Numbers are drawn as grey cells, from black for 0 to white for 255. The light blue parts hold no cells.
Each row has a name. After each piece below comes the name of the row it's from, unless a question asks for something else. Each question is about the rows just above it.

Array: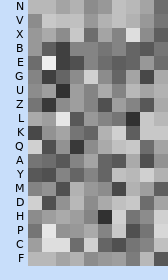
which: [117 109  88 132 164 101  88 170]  A
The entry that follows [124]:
[184]
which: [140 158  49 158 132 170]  U

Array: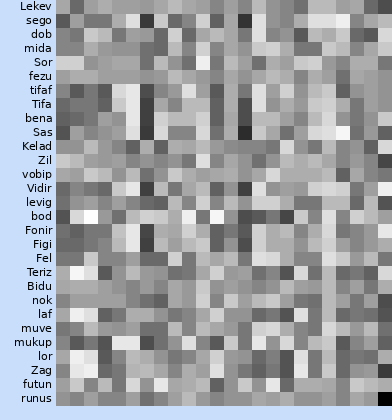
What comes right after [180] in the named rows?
[186]
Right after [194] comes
[231]
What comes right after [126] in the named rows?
[83]
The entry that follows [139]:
[133]

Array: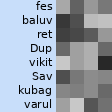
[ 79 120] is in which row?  Sav
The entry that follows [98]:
[152]
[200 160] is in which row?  vikit

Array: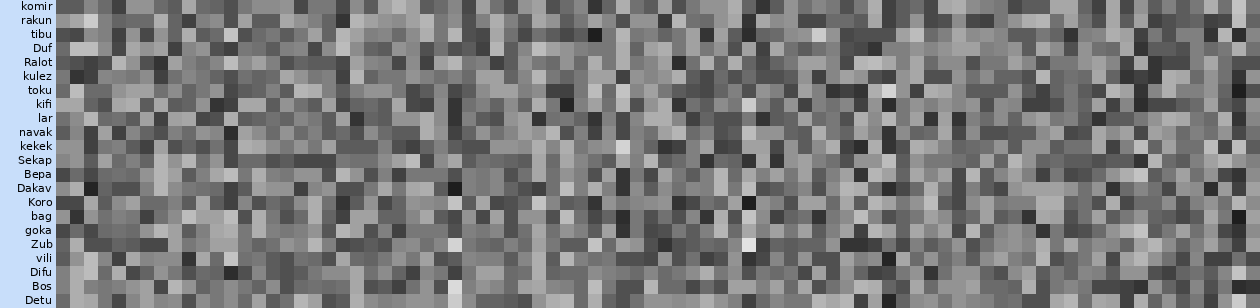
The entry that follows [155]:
[65]
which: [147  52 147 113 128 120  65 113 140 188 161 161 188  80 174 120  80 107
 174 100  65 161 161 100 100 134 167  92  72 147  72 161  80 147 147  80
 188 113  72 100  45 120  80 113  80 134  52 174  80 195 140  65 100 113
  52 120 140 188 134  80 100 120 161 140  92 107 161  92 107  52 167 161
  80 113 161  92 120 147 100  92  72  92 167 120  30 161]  bag
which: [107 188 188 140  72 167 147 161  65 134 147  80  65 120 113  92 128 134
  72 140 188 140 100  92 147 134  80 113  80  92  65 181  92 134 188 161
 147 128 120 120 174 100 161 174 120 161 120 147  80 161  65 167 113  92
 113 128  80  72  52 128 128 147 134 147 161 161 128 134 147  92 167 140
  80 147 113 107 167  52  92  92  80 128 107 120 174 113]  Duf
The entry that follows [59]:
[181]
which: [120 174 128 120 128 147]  goka
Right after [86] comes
[181]

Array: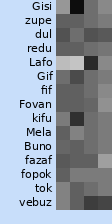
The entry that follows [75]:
[110]
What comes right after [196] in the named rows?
[42]

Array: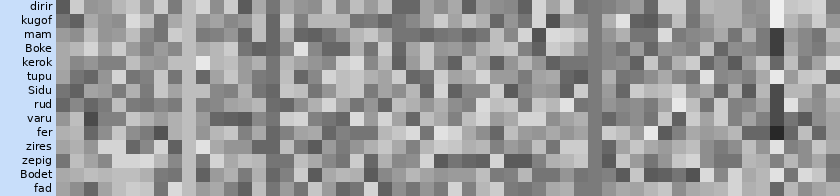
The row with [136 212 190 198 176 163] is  tupu
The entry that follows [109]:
[103]

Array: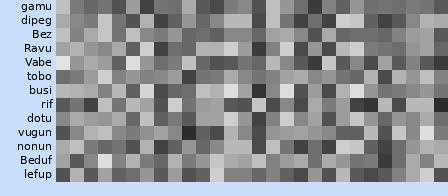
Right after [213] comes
[74]
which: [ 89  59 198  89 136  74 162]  Vabe
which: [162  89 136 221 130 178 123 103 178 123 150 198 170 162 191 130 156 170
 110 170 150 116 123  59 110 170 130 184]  Beduf
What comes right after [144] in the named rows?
[162]
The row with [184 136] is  Vabe
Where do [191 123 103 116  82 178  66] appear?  nonun

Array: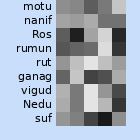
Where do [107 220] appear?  rumun
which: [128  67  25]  suf
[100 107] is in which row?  rumun

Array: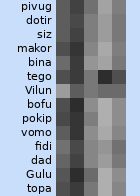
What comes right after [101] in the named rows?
[66]
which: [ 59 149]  bina
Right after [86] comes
[45]

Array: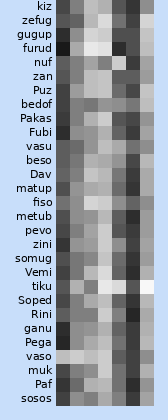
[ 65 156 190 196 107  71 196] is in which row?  Puz
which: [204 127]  Rini
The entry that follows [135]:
[196]
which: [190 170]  vasu
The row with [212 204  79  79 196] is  gugup
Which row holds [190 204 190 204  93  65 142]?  vaso
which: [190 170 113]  vasu

